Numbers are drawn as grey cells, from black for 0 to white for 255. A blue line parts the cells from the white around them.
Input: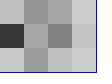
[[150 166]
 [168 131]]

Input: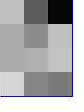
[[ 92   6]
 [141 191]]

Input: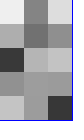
[[132 221]
 [113 143]]

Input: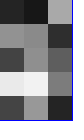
[[ 23 169]
 [138  46]]

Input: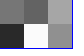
[[ 99 166]
 [251 144]]

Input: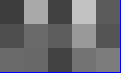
[[169  65]
 [106  93]]
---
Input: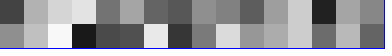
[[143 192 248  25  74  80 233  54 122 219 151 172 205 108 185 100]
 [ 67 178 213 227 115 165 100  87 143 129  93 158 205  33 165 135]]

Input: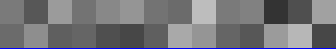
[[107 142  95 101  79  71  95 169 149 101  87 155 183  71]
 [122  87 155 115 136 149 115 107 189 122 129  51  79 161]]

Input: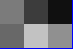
[[104 194 144]
 [123  60  16]]

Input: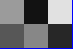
[[ 87 135  39]
 [155  18 225]]

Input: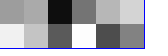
[[241 196  90 253  77 130]
 [157 170  14 116 183 212]]

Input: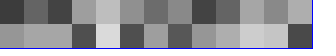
[[150 166 166  79 218  79 158  87 150 174 205 197  73]
 [ 60 100  67 158 190 144 108 137  67 100 166 137 174]]

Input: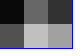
[[ 81 192 161]
 [  9 103  50]]
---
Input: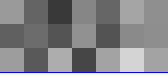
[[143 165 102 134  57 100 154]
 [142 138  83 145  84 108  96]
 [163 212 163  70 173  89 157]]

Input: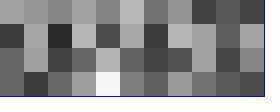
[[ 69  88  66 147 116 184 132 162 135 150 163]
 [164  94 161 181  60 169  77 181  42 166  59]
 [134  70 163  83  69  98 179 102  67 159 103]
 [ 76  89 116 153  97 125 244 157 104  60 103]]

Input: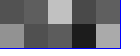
[[ 95  73 193  94  82]
 [170  28  92  80 146]]

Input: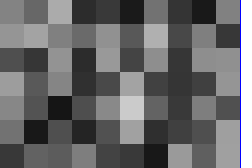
[[129  25  52 114  26  57  44 171 103 131]
 [ 55 127  72 176  88 145 106 128 163 149]
 [144 142  54 142  68 153  44 147  54  79]
 [149  64  53  65 163  73  48 133  89 157]
 [ 80 126  57  99 203 137  78  21  83 135]
 [159  79  64  47 161  81  36  79  24 114]
 [160  95 154  24  57  67 126  92  98  56]]

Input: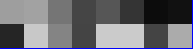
[[ 17  12  52  86  69 117 162 158]
 [171  68 203 203  68 132 200  37]]

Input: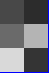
[[ 44  72]
 [180 106]
 [ 52 217]]

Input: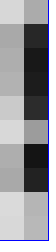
[[171 215]
 [ 39 169]
 [ 24 174]
 [ 28 178]
 [ 44 202]
 [156 216]
 [ 20 174]
 [ 34 169]
 [181 218]
 [184 216]]

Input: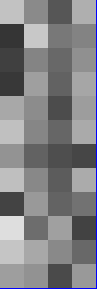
[[175  86 138 194]
 [131 120 200  53]
 [144 104 132  64]
 [166  98 159  56]
 [157  76 140 168]
 [170 102 134 192]
 [ 70  78  98 147]
 [171  92 136 191]
 [114  99 153  67]
 [ 66 160 109 222]
 [104 137 168 197]
 [153  74 146 158]]
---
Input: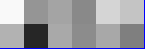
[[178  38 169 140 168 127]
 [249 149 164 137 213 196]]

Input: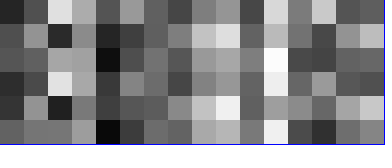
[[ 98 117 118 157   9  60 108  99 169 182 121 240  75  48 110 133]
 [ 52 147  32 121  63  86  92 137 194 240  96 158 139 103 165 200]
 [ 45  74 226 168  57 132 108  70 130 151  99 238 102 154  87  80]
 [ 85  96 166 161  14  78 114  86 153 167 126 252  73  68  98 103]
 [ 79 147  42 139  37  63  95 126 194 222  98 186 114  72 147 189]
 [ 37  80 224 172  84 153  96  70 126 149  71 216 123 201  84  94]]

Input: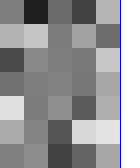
[[128 141  67  99 168]
 [171 131  85 216 228]
 [224 125 143  91 175]
 [113 126 129 118 168]
 [ 73 137 126 121 199]
 [178 198 124 161 109]
 [126  31 108  66 180]]

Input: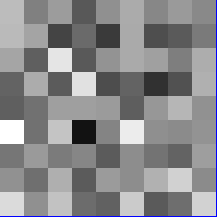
[[219 144 194 108  97 203  90 110 210]
 [145 111 175  91 155 141 177 209 139]
 [118 154 123 134  91 141 115  99 158]
 [255 113 196  18 132 236 143 139 147]
 [ 95 113 159 159 155  94 151 182 145]
 [ 99 172  91 225  77  99  49  81 176]
 [165  95 229  89 147 170 160 126 173]
 [186 164  68 106  58 170  78  90 122]
 [188 128 156  88 144 171 135 154 137]]

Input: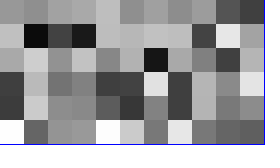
[[254 101 148 153 253 203 120 231 120 101  95]
 [ 60 203 141 137  92  55 130  63 180 121 140]
 [ 63 186 115 129  63  66 225  63 181 138 228]
 [169 206 146 194 135 178  21 169 128  64 181]
 [192  11  66  25 189 183 193 190  67 231 163]
 [152 143 162 169 190 143 160 141 156  84  64]]

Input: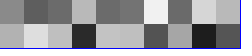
[[178 222 191  42 195 191  83 166  29  85]
 [138  94 107 185 107 115 241 106 214 185]]

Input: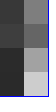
[[ 42 205]
 [ 43 162]
 [ 62 101]
 [ 56 126]]
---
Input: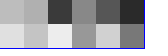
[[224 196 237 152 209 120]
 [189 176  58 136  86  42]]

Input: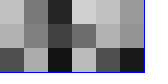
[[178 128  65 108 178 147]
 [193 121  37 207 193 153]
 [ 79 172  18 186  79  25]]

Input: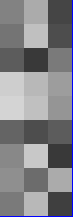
[[143 108 171]
 [206 184 157]
 [212 192 149]
 [ 92  57 122]
 [100  77  92]
 [116 192  77]
 [130 171  69]
 [122 184  63]
 [136 200  57]]

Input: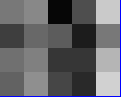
[[ 62 104  92  28 120]
 [ 98 143  70  41 209]
 [112 128  54  54 181]
 [120 136   6  78 202]]

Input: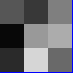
[[  8 153 172]
 [ 86  56 127]
 [ 42 214 105]]

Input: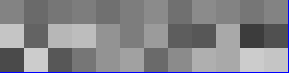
[[197  99 183 189 147 125 155  93  87 169  60  80]
 [131 106 118 125 112 125 139 112 139 131 118 131]
 [ 74 204  87 118 147 161 106 139 175 169 204 197]]

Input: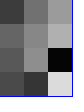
[[ 74  53 219]
 [101 135 176]
 [ 60 113 155]
 [ 88 142   5]]

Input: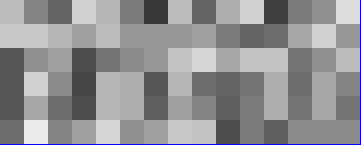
[[200 200 182 159 188 151 151 151 159 123 100 108 167 208 151]
 [ 86 144 159  78 115 138 151 194 214 167 194 194 115 144 188]
 [ 86 208 138  70 182 174  86 182 108 100 115 174 108 167 131]
 [108 235 131 159 214 144 159 200 194  78 123  94 138 138 138]
 [ 86 167 108  78 182 174  94 159 131  94 123 174 115 167 115]
 [188 131 100 208 182 123  57 188 100 174 208  63 123 144 221]]
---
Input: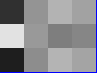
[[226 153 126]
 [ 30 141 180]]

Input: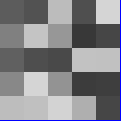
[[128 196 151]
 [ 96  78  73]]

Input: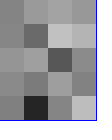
[[134 106 193]
 [149 159  87]]

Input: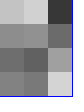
[[141 145 107]
 [110  97 160]]

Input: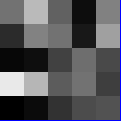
[[ 43 130 114]
 [  7  14  65]]

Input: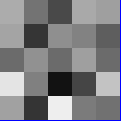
[[164  53 143]
 [107 145 107]]
